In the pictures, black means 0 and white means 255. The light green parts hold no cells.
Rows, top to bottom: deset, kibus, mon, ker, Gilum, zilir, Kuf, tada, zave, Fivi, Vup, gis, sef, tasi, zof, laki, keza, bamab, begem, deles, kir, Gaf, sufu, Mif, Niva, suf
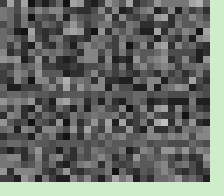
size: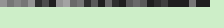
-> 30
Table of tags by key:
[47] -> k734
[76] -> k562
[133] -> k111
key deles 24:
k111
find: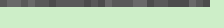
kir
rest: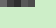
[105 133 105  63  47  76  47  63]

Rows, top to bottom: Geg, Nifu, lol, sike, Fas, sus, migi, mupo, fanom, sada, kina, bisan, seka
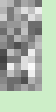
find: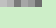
Geg
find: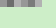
sus
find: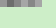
seka

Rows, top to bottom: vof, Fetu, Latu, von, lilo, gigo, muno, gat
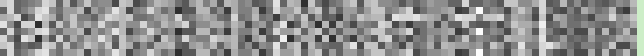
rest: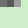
[184 127 172  88 184 172 127 141  88 100 127 226 100 184 172  47 197 112
  74 112 127 172 197  88 184 197 141 141 127  88 127 100 127 157 141 141
 100 100 213 100 100 127 112  88 197 197 141 141 172 213  88 100 184 100
 141  88 127 100  88 112 141 127 184]
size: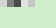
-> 5
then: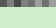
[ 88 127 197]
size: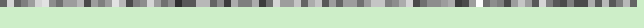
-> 91

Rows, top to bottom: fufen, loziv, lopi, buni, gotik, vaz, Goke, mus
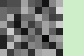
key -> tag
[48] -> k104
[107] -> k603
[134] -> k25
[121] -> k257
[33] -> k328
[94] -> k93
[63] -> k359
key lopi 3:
k603
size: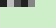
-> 5
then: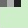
[107 107 176]
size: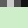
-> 4
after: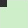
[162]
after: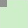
[162]
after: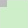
[78]

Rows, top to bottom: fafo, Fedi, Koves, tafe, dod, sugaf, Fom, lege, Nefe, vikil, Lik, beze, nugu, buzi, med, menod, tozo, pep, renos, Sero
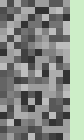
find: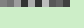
med
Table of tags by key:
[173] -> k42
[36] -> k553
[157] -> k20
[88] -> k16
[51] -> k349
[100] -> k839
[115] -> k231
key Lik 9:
k349
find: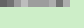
nugu
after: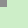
[189]

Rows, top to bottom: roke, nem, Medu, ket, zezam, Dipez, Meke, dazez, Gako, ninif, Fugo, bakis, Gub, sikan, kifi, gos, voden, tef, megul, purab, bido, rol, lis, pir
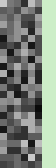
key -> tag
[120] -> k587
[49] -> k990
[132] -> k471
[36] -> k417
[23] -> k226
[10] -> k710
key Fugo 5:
k417
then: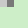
[106  49 189]
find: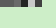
lis
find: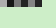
Fugo
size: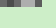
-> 6
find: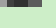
purab
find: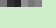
Gub

